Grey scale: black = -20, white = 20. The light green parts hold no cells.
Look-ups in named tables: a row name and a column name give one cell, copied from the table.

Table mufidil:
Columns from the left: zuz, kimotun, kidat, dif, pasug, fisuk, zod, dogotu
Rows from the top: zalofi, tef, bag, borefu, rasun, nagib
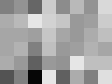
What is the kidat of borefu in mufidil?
0
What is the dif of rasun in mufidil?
4
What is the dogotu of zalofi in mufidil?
14
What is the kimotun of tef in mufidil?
9
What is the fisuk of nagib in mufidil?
7
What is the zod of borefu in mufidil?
8
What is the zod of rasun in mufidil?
10
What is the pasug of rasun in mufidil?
3
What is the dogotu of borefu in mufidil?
6

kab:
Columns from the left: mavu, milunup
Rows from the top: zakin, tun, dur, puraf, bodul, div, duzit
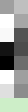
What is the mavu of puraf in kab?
-17
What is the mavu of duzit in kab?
15
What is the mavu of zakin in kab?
5
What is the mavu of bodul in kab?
-20
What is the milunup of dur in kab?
-7
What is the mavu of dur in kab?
19
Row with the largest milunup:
zakin

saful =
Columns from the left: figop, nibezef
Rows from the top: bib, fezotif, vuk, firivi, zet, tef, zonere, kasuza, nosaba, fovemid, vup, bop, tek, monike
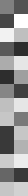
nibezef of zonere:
-10
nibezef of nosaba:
-1
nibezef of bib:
-7
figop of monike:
11
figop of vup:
-11
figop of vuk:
18
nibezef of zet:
16
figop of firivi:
-6
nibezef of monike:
13

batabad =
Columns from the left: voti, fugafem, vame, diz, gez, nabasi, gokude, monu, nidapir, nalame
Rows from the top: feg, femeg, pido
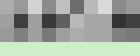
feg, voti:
7
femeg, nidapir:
-12
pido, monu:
6
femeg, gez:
-5
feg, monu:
14
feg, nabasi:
-3
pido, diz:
-1
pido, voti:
4
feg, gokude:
9
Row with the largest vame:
feg

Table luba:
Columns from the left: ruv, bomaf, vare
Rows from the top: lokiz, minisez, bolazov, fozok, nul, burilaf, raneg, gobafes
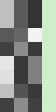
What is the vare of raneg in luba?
-11
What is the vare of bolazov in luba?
18
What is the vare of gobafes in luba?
-10
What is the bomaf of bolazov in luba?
-4
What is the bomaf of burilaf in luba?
-11
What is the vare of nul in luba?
0
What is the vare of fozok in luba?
-11
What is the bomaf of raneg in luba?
-7
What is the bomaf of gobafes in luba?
2
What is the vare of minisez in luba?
-12
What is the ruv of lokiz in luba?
10
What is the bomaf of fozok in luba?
2
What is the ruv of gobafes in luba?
-10
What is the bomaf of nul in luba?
-11
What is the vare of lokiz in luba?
-12

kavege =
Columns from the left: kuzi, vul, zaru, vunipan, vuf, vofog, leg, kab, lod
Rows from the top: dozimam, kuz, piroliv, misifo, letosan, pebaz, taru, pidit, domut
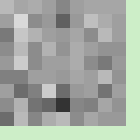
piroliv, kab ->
9
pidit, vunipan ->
-4
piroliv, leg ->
2
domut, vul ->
9
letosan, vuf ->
5
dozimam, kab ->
6
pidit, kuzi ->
2
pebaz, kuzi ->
0
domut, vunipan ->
7
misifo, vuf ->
3
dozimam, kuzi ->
9
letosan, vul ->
12
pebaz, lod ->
3
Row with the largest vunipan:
taru

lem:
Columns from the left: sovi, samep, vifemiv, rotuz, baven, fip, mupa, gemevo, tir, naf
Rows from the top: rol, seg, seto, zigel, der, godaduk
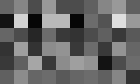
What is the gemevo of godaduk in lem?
-5
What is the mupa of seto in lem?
-8
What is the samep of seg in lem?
13
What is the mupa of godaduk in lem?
-3
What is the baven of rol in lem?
-8
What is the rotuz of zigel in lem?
2
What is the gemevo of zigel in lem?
-11
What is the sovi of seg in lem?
-17
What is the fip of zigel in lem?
-11
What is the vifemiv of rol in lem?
-8
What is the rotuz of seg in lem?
9
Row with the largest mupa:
der

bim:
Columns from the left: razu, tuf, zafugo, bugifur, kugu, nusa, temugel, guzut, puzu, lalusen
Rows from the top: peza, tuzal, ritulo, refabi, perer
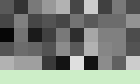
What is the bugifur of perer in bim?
-11
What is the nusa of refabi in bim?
-6
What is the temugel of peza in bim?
12
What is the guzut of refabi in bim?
1
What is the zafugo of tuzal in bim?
-9
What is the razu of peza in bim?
-6
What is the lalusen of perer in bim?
12
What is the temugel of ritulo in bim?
6
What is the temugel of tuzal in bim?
-6
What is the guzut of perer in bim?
2
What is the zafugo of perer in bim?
5
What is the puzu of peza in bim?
-1
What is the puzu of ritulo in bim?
0
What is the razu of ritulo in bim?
-19
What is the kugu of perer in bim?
-17
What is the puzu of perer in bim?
-5
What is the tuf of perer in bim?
5
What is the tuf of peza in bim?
-12
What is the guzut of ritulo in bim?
0
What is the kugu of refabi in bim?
2
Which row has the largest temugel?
peza

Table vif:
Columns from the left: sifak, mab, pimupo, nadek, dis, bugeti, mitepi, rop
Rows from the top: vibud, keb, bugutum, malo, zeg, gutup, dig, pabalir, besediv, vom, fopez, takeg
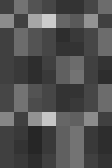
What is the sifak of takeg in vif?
-10
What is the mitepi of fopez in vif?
-11
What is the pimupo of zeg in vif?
-13
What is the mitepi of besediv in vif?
2
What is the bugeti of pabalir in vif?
-11
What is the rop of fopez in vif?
-13
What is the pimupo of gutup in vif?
-13
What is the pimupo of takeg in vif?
-13
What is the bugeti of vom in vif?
-2

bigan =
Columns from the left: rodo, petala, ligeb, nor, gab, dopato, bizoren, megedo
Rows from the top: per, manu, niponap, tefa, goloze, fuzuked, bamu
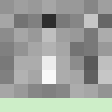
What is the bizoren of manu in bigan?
11
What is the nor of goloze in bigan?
17
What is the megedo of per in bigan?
5
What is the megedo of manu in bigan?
-4
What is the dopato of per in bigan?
4
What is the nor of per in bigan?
6
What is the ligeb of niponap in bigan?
4
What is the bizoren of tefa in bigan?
-1
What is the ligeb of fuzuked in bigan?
6

